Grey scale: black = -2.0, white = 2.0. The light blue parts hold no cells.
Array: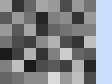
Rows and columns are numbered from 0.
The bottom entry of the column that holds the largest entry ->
1.4
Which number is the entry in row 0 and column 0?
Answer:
0.6
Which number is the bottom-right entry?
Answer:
-0.8
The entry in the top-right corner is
-0.2
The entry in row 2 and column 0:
0.4
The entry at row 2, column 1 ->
-0.6
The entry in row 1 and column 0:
-0.6
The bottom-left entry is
-0.4
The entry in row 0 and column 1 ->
-1.2
